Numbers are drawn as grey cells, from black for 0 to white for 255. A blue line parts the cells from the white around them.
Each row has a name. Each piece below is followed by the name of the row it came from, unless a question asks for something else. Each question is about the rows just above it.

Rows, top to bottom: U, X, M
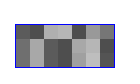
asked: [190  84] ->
M
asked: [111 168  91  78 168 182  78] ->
X
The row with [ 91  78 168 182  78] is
X
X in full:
[111 168  91  78 168 182  78]

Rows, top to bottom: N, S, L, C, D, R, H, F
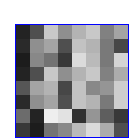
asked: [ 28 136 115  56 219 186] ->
L
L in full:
[ 28 136 115  56 219 186 121 212]
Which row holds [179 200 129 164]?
N
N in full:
[ 35  79 200 143 179 200 129 164]

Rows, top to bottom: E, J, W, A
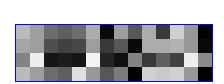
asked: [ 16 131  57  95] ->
W
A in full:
[186 158 109  95 223 152  87 124   2 208 201 208 152   2]
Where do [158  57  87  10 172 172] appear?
J

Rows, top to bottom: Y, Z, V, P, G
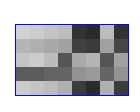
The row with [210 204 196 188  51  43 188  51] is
Y
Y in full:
[210 204 196 188  51  43 188  51]
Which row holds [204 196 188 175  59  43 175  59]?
G
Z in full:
[181 175 169 161  65  59 161  71]
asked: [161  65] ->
Z
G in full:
[204 196 188 175  59  43 175  59]

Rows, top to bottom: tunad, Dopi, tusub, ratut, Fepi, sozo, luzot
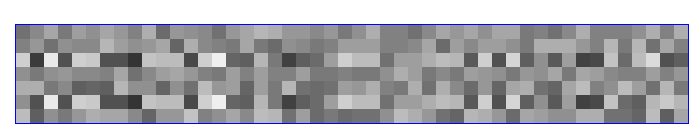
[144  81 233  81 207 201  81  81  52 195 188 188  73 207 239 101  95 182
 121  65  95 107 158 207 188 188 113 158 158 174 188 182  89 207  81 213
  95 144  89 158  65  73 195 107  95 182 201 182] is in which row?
sozo
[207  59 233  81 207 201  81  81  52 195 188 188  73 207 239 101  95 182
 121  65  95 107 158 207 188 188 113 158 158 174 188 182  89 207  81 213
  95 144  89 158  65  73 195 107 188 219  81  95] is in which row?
tusub
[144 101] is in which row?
Fepi

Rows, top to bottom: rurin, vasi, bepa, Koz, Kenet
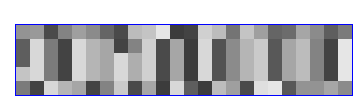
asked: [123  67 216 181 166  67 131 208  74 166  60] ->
vasi
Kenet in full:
[123  67 216 181 166  67 131 202  74 166  60 216  94  60 188 159  74 223
 230  88 147 147 166 139]
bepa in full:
[ 94 216 123  67 216 181 166 216 174 208  74 166  60 216  82 139 181 202
  88 166 188 131  67 230]

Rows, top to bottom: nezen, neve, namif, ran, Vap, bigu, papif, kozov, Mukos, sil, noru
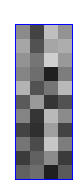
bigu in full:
[ 90 153  53  82]
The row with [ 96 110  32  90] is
noru
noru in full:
[ 96 110  32  90]

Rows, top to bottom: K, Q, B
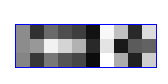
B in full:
[133  55 120  84  70  12 255 172  33 206]
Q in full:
[140 152 242 212 178  41 228  25  91  98]

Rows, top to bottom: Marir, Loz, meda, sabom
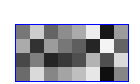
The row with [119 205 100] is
Marir
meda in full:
[ 72 127  37  57  79 179  79 218]
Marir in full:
[119 205 100 141 171 237  23 156]
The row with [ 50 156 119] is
Loz

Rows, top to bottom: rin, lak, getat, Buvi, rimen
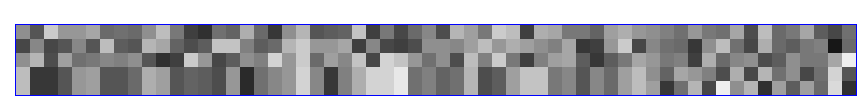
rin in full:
[143  85 203 151 151 166 106 112 106 143 189 120  63  48 112  99 174 106
  55 143 181  85  93  99 195  63 120  71 106 135  77 181 159 120 203 189
  63 174 166 120 120  99 159 174 151 143 128 112 151 120 112 166  77 189
 106 120 166  93  71 112]
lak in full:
[ 71 135  71  85 135  85 189  93  85 181 166  99  77  93 195 195 128  93
 106 181 203 151 151 166  63 135  71  63  77 143 143 135 159 189 151 174
 159 143 128 166  55  63 151 203  71 135 112 106  55 143 189 112  71 174
 106  93 120 128  23 106]

